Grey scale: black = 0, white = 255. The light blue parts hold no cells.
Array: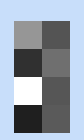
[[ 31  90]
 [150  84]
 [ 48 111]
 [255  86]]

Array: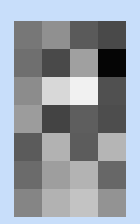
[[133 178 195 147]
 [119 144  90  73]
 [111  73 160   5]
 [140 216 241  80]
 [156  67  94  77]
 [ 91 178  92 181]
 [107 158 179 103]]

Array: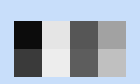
[[ 58 237  93 192]
 [ 12 229  86 162]]

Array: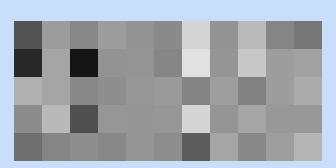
[[111 133 141 135 149 141  93 165 136 158 180]
 [ 83 156 135 157 147 138 212 147 186 133 118]
 [ 40 165  21 147 148 134 225 149 200 157 161]
 [176 165 136 142 150 154 132 158 129 157 171]
 [140 185  79 150 149 150 213 149 165 152 152]]

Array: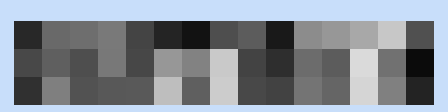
[[ 48 127  82  88  89 190  95 204  72  66 116 101 213 128  35]
 [ 40 105 110 121  68  36  18  78  92  25 140 151 168 199  80]
 [ 72  95  78 120  71 151 130 201  67  46 108  92 218 113  11]]

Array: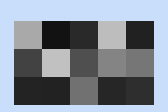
[[ 35  34 113  38  46]
 [169  18  41 189  33]
 [ 66 193  79 132 118]]

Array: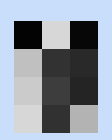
[[215  49 179]
 [  3 215   7]
 [192  50  41]
 [203  61  36]]
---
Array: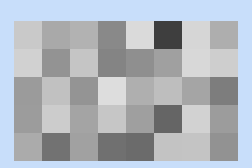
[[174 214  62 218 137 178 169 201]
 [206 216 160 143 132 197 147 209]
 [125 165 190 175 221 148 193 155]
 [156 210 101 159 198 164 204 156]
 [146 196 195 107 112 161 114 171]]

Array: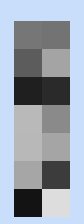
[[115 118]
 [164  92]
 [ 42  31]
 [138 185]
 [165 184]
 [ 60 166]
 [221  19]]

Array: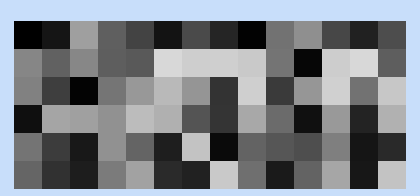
[[ 77  33  71 143 114   2  37  74  19  67  95 159  21   0]
 [ 94 216 205   6 116 201 207 206 216  89  94 135  97 134]
 [199 114 208 150  58 207  51 149 185 152 117   3  62 129]
 [177  35 153  16 107 168  52  84 176 188 145 160 165  15]
 [ 41  21 127  78  86  99  10 195  30 100 145  24  60 116]
 [195  23 166  99  26 111 201  33  42 162 123  29  49 101]]

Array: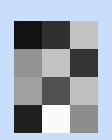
[[195  48  18]
 [ 51 194 146]
 [192  81 160]
 [141 250  30]]

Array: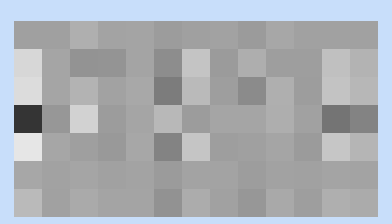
[[161 161 161 167 155 162 160 156 164 163 175 160 160]
 [179 192 158 158 174 155 196 141 164 148 147 165 215]
 [183 195 157 175 139 158 186 124 168 162 179 165 220]
 [131 116 161 174 165 165 156 184 165 156 210 151  52]
 [181 198 155 165 160 158 197 131 167 153 159 166 230]
 [163 164 161 162 157 163 163 155 163 161 165 162 167]
 [171 175 158 169 151 161 172 146 164 164 170 161 186]]

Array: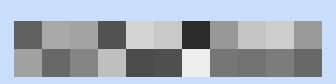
[[154 206 197 152  44 201 212  82 163 168  96]
 [104 124 114 118 237  79  75 191 132 104 161]]
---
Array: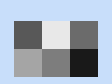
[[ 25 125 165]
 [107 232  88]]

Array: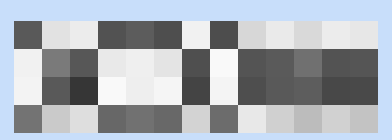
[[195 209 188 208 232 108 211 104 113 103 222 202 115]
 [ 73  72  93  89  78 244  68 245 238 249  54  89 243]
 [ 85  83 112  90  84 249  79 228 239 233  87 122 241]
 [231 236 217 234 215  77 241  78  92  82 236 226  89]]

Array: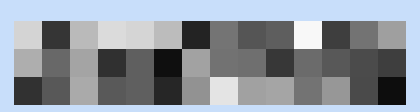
[[ 13  74 151 115 165 161 228 146  38  95  89 170  88  49]
 [ 62  75  88 107  55 111 114 162  15  95  48 164 104 174]
 [159 115  62 248  94  85 116  35 188 213 219 186  53 212]]

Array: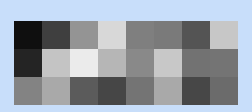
[[107  71 169 116  70  91 169 131]
 [116 114 200 137 182 235 196  36]
 [199  84 122 127 216 148  63  15]]

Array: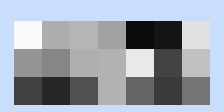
[[116  58 100 178  80  39  65]
 [193  67 233 178 175 134 149]
 [225  20  11 162 181 174 249]]

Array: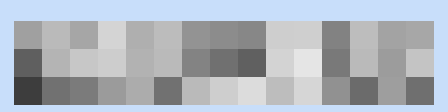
[[111 158 107 145 214 189 220 206 186 113 172 155 123 113  61]
 [196 156 186 121 229 211  96 112 131 186 178 205 199 180  95]
 [167 163 189 130 207 206 135 140 147 188 175 212 166 186 160]]

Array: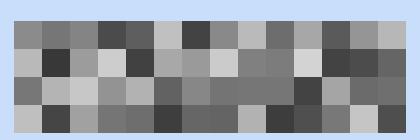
[[ 78 197 120  79  61 178 100 102  62 110 117 161  69 191]
 [111 107 165  67 118 118 116 135  98 178 147 199 180 119]
 [101  76  67 211 124 128 203 154 168  65 205 156  56 185]
 [183 149  90 167 109 186 137  67 192  94  75 132 118 139]]

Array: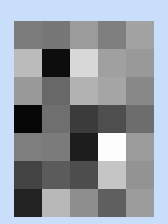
[[156  95 142 184  34]
 [147 197  77  91  67]
 [155 253  29 123 126]
 [109  78  59 111   7]
 [136 165 178 104 153]
 [153 160 216  13 187]
 [163 127 155 119 124]]
